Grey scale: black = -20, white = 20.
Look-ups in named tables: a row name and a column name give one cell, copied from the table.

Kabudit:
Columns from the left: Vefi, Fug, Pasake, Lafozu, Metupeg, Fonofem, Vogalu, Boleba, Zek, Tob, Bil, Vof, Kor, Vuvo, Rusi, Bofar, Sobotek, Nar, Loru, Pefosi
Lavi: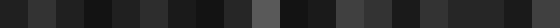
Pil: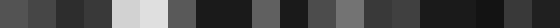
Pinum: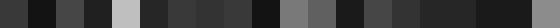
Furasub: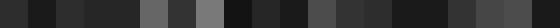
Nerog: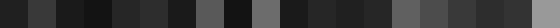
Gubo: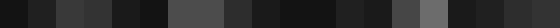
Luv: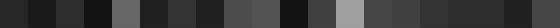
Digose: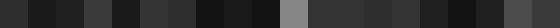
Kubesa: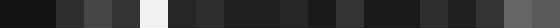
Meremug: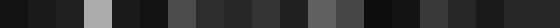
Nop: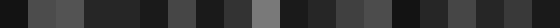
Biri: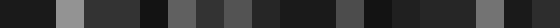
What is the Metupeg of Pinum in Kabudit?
10
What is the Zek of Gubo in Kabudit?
-13
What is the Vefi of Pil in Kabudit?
-7
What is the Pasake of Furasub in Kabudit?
-13
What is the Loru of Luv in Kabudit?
-15
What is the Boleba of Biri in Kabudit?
-12
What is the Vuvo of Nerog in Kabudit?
-14

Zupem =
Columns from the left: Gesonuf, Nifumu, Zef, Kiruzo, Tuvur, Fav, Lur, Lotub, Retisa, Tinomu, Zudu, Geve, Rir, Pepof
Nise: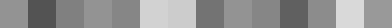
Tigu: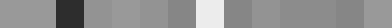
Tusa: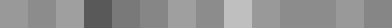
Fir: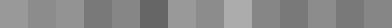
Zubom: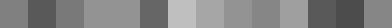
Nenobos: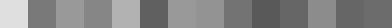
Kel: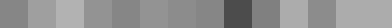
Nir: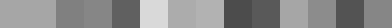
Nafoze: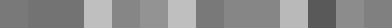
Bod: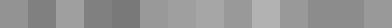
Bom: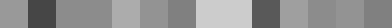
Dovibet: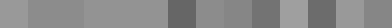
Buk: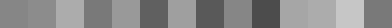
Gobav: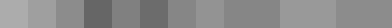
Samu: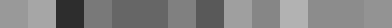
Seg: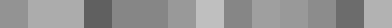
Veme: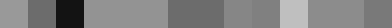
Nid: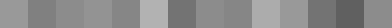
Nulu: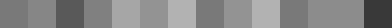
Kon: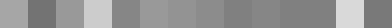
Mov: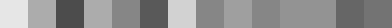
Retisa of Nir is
-8
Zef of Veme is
-17
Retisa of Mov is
5
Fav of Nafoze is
3
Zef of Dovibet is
2
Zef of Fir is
3
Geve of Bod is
2
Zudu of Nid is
4
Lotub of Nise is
-2
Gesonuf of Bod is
3
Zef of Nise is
0
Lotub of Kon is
2
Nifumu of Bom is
-9
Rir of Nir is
-7
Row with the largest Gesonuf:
Mov

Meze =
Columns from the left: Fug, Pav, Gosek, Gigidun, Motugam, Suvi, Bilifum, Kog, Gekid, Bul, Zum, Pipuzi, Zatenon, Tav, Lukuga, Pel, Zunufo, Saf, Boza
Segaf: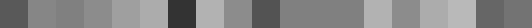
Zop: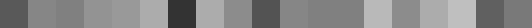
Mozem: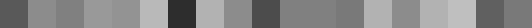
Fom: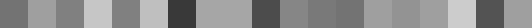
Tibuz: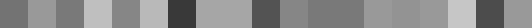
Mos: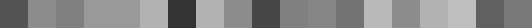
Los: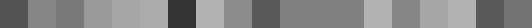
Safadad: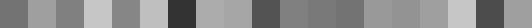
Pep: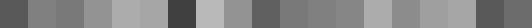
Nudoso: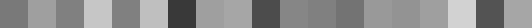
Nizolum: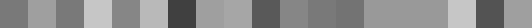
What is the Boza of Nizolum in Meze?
5
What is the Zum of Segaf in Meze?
0
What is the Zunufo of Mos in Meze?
10
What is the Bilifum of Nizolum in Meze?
-10
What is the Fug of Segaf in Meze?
-6
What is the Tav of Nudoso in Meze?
4
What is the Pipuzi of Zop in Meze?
0
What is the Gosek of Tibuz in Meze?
-1
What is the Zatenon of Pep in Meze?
1
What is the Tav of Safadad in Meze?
4
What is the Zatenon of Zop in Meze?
0
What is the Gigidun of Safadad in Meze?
11
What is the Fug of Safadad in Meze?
-2
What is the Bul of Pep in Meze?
-5
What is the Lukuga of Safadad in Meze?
3
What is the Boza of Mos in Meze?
-1
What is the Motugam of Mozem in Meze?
3
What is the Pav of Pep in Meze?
0

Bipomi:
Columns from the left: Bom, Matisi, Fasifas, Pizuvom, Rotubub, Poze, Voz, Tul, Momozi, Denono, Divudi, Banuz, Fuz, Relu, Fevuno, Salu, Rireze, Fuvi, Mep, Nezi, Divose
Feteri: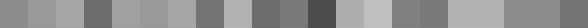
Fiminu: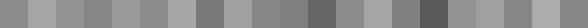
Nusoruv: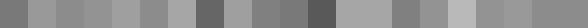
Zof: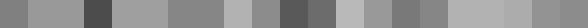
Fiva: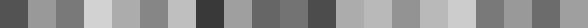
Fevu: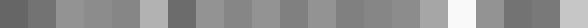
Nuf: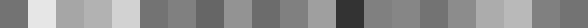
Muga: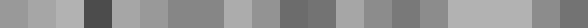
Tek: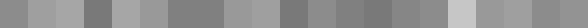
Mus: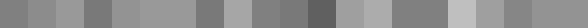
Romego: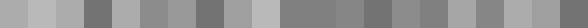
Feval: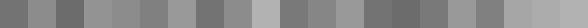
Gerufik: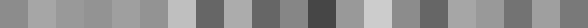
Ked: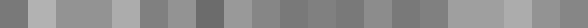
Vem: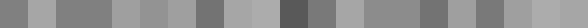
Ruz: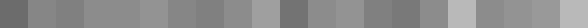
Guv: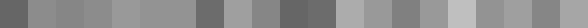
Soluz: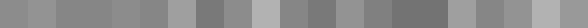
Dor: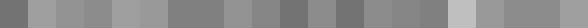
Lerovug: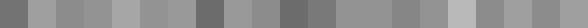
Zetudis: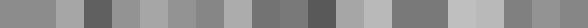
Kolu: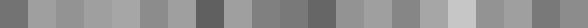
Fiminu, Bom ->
2
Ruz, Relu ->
0
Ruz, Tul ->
0
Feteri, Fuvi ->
8
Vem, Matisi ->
6
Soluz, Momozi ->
2
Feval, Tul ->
-2
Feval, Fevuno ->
-3
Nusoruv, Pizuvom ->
3
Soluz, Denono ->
8
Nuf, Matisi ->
16
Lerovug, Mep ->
5
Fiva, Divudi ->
-2
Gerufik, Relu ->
12
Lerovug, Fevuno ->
1
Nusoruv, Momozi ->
5
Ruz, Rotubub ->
2
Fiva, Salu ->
9

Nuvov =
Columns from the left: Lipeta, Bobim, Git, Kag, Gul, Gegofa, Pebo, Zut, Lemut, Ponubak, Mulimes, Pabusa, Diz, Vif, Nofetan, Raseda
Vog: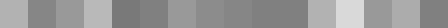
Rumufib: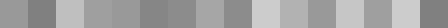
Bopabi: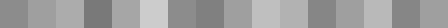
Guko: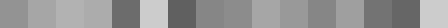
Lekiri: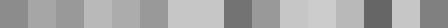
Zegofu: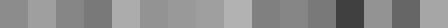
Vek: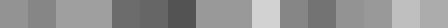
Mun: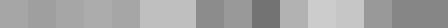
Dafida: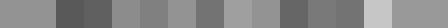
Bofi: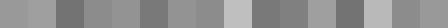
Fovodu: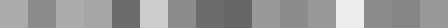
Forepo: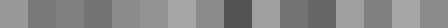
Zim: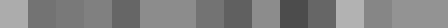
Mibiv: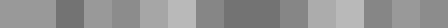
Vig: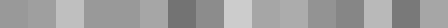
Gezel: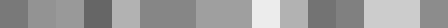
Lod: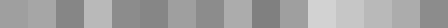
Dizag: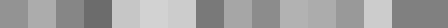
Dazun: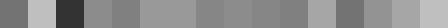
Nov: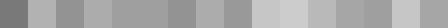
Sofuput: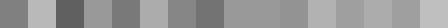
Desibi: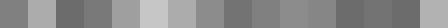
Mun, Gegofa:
10
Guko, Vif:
-2
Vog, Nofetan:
7
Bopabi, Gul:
6
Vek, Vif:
4
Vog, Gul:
-1
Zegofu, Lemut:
8
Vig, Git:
10
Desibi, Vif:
-2
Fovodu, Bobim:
2
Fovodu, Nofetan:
1
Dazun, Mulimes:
0
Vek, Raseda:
7
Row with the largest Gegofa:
Dizag

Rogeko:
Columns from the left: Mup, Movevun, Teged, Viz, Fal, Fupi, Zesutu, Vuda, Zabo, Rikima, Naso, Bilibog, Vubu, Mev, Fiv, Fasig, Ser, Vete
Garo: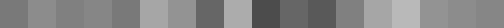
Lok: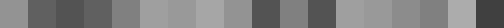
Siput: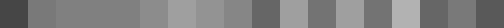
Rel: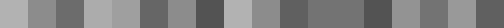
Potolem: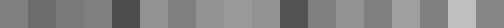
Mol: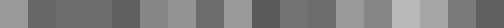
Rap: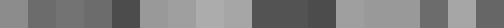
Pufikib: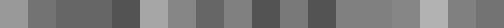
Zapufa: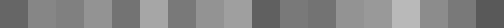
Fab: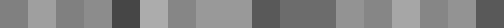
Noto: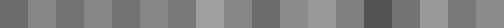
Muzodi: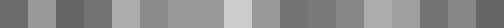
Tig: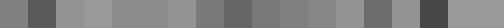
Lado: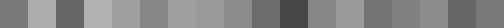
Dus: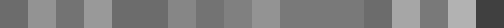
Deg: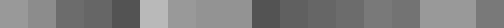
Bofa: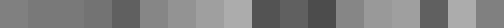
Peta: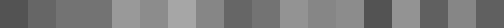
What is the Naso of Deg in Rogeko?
-5
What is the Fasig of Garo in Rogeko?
3
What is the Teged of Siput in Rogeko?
0
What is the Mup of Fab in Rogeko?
0
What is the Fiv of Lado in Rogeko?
0
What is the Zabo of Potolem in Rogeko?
4
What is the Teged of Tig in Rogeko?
3
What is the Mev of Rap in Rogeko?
4
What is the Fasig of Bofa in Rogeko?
-5
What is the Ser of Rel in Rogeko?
4
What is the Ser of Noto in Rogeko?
-1
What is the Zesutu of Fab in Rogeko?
1
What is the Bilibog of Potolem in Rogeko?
0
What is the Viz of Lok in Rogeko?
-5
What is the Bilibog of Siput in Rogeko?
-2
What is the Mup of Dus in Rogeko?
-3
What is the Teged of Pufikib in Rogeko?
-4
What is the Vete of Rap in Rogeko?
-4
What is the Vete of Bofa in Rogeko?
0
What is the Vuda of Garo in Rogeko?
-4

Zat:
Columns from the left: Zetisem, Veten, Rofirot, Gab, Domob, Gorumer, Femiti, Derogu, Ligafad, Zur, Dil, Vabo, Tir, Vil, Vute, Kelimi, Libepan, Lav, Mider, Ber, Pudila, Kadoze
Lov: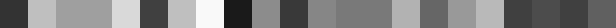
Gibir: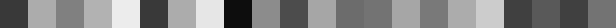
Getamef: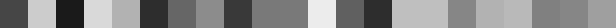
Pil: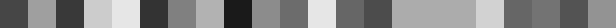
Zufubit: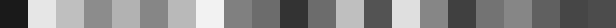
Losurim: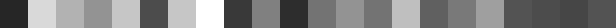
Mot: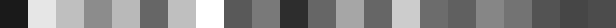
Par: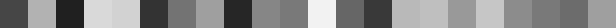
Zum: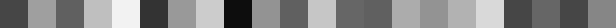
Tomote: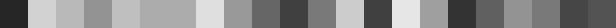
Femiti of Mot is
10
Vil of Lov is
-1
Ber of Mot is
-7
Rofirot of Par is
-15
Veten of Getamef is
12
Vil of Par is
-11
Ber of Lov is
-8
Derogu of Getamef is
2
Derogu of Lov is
19
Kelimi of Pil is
7
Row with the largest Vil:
Lov

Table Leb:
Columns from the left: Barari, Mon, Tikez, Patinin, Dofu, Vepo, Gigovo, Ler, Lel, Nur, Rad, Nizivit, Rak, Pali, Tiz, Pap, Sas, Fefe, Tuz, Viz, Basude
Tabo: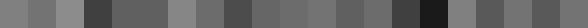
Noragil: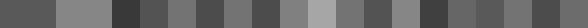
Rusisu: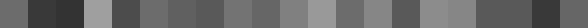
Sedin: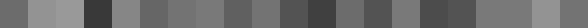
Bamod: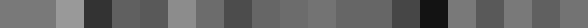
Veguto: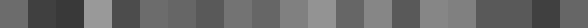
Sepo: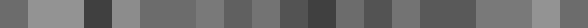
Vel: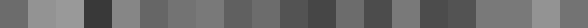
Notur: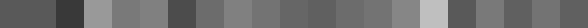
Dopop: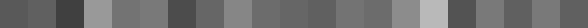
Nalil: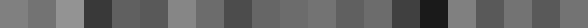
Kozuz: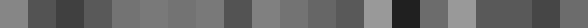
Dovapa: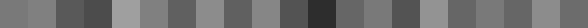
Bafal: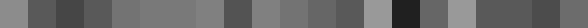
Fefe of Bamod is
-6
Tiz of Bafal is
-15
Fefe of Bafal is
-6
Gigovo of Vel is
-2
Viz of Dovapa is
2
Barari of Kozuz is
1
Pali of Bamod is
-4

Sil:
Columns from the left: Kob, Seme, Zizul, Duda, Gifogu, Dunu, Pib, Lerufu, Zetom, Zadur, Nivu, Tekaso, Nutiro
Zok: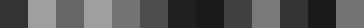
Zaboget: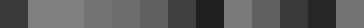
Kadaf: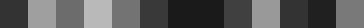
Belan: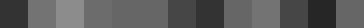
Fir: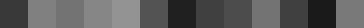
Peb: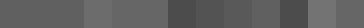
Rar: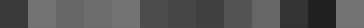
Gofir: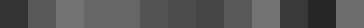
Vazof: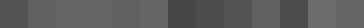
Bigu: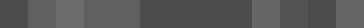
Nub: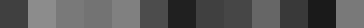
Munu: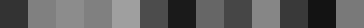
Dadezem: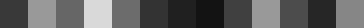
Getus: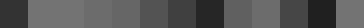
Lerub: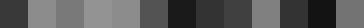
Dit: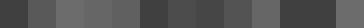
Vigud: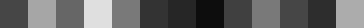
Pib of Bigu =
-8
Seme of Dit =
-6
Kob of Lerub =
-11
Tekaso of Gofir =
-14
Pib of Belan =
-9
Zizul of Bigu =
-3
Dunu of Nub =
-8
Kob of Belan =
-12
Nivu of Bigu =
-7

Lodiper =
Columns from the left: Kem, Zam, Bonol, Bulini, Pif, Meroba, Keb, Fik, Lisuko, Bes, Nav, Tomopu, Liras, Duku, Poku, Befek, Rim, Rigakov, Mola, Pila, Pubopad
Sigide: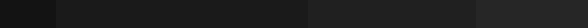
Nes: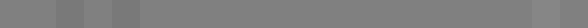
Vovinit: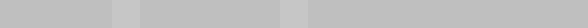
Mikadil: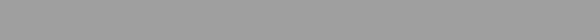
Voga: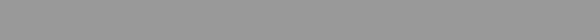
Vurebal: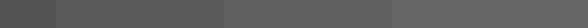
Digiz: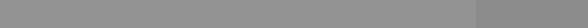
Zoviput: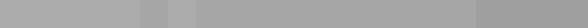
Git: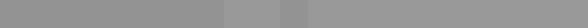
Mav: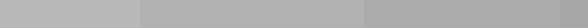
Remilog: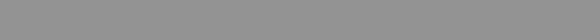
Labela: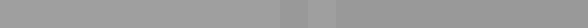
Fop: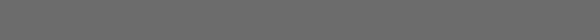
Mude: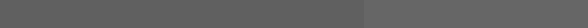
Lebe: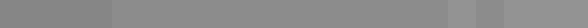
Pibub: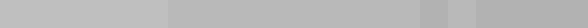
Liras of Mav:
8
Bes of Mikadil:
5
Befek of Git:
4
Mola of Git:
4
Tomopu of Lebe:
2
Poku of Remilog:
3
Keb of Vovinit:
10
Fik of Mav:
8
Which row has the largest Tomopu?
Vovinit

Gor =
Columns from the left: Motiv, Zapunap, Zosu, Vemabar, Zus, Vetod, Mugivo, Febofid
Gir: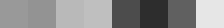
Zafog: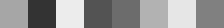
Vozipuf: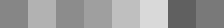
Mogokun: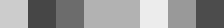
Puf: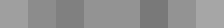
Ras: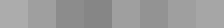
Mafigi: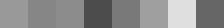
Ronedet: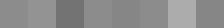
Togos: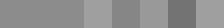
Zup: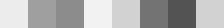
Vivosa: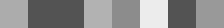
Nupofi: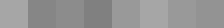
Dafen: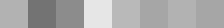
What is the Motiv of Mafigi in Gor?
4
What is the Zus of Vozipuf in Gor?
10
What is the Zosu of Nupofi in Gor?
2
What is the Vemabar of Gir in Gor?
10
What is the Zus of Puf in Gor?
3
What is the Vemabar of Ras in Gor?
1
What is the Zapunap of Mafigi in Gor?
1
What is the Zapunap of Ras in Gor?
5
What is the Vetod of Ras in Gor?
3
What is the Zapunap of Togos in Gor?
2
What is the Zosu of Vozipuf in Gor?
2
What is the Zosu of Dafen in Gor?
2
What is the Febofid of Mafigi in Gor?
-4
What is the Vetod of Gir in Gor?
-13
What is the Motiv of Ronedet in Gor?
2
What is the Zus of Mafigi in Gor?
-1
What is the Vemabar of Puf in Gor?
3
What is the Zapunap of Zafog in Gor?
-12
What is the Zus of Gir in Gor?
-8
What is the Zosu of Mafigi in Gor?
2

